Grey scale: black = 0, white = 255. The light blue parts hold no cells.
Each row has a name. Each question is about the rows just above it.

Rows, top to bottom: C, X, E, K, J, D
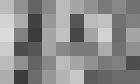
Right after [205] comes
[78]
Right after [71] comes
[166]
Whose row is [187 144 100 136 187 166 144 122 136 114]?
C

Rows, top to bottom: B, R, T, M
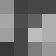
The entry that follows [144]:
[64]
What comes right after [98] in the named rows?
[175]
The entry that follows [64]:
[70]
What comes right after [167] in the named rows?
[77]
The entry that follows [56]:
[70]
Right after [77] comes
[98]
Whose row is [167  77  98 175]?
R

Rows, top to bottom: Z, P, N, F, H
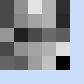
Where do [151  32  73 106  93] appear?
N
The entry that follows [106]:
[93]

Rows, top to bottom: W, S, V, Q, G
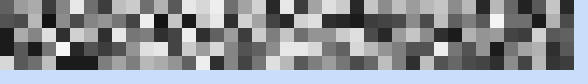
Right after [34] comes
[89]
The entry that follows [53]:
[61]

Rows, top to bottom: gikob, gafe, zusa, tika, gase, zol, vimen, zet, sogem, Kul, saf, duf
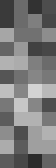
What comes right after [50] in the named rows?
[77]
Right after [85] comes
[113]
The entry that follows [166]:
[113]
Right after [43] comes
[100]
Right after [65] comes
[71]

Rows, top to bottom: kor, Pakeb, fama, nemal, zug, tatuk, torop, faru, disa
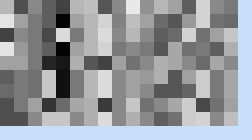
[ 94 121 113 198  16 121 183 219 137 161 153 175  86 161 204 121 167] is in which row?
tatuk
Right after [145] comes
[183]
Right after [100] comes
[204]
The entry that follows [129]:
[190]

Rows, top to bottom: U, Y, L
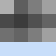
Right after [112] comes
[100]
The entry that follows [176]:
[94]
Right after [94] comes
[125]

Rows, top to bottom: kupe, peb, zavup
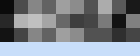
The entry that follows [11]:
[76]
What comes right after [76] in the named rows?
[134]

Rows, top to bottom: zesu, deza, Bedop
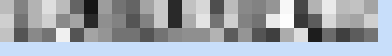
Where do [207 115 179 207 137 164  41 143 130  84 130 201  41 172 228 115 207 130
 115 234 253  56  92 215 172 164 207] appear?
deza
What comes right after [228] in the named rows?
[115]
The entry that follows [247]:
[71]
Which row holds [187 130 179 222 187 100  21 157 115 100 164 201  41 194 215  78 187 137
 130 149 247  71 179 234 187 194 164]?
zesu
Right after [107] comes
[63]
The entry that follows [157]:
[115]

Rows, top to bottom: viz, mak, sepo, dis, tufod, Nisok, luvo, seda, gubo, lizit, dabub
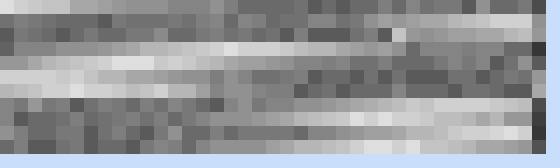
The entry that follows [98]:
[132]
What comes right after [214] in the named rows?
[222]
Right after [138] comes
[106]
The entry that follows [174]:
[182]

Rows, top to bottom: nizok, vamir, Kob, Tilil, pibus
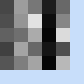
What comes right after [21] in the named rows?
[78]
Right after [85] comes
[126]
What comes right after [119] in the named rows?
[29]
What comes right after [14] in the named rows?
[134]
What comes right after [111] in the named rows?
[171]

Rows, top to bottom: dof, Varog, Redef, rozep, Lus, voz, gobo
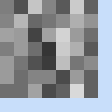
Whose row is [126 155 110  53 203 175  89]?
rozep
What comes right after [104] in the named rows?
[118]
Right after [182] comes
[104]

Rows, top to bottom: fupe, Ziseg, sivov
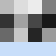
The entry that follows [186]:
[221]
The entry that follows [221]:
[236]
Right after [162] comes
[71]

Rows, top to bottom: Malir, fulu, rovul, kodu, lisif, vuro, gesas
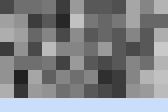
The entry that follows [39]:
[193]
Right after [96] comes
[133]
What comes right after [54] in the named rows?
[154]
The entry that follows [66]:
[154]
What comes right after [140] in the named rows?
[88]
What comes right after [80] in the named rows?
[166]
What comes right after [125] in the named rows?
[88]

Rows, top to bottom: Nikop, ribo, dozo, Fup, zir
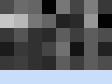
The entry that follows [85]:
[49]
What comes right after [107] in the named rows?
[101]

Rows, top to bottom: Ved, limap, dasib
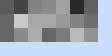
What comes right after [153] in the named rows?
[130]
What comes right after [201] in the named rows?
[167]
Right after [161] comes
[41]

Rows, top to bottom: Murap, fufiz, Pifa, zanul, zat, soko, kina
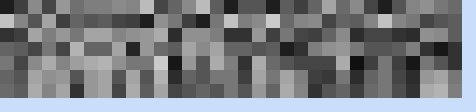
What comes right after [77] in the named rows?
[50]
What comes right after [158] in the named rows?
[171]
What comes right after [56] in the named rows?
[119]
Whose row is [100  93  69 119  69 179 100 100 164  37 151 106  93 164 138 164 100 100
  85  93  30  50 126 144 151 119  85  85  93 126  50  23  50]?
zanul
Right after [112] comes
[126]

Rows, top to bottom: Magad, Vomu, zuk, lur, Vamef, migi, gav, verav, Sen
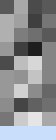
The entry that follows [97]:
[111]
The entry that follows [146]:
[195]
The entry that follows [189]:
[215]

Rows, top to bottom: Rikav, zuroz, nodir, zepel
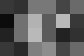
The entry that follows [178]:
[91]
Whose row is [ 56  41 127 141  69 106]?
zepel
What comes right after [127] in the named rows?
[141]
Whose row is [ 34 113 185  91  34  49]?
nodir
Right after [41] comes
[127]

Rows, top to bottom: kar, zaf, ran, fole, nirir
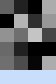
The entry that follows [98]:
[33]
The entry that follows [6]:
[172]
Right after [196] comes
[69]
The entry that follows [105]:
[33]
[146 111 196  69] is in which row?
ran

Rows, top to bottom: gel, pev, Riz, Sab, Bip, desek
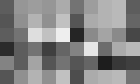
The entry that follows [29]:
[56]
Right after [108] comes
[171]

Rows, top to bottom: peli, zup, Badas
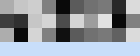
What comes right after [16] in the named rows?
[91]
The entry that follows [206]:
[128]
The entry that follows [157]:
[226]

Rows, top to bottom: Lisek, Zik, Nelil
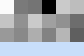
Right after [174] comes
[130]
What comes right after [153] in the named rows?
[137]
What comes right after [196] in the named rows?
[145]
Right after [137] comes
[174]

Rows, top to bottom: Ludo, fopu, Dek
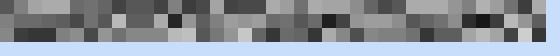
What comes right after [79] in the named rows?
[135]
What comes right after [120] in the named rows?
[149]
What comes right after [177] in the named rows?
[157]

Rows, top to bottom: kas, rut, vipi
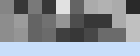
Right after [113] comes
[149]
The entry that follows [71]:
[107]
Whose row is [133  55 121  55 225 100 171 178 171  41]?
kas
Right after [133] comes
[55]
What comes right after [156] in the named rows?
[100]
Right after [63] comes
[55]
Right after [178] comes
[171]

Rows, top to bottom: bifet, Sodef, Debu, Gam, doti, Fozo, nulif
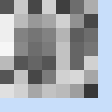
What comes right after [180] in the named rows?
[93]
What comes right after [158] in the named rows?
[55]
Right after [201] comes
[71]

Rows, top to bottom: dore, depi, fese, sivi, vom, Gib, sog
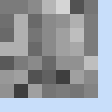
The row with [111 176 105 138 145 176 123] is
depi
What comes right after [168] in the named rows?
[123]
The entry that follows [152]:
[160]
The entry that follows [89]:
[123]
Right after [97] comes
[62]
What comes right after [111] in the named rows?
[176]

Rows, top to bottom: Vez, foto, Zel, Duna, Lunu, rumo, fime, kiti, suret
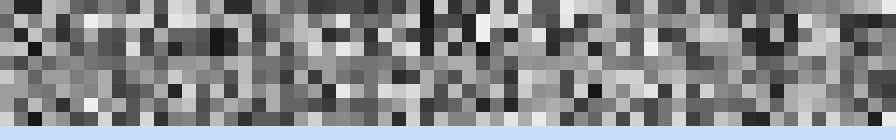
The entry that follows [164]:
[44]
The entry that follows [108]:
[100]
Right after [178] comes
[172]
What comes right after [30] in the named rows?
[233]

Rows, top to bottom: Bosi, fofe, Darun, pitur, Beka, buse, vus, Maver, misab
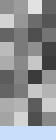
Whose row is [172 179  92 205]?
Maver
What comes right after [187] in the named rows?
[122]
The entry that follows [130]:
[59]

